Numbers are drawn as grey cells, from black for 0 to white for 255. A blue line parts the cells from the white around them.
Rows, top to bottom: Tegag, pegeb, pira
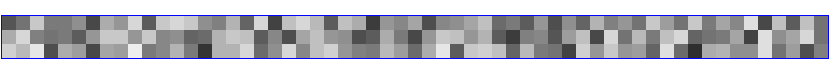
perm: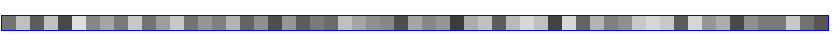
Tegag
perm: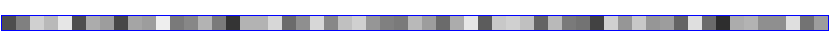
pira
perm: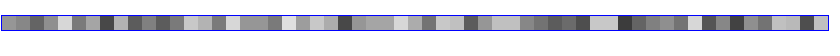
pegeb
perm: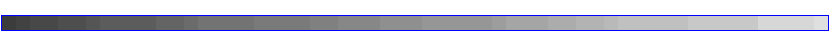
pegeb
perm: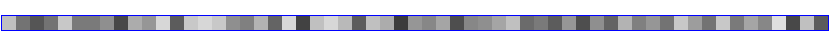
Tegag

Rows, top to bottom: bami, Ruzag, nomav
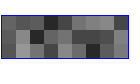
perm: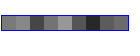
nomav
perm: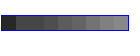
Ruzag
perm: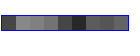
bami
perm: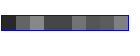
bami
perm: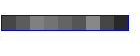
bami
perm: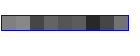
bami
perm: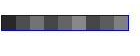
Ruzag

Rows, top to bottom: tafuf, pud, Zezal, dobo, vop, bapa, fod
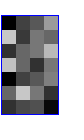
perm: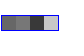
pud
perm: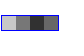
bapa
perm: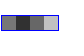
dobo

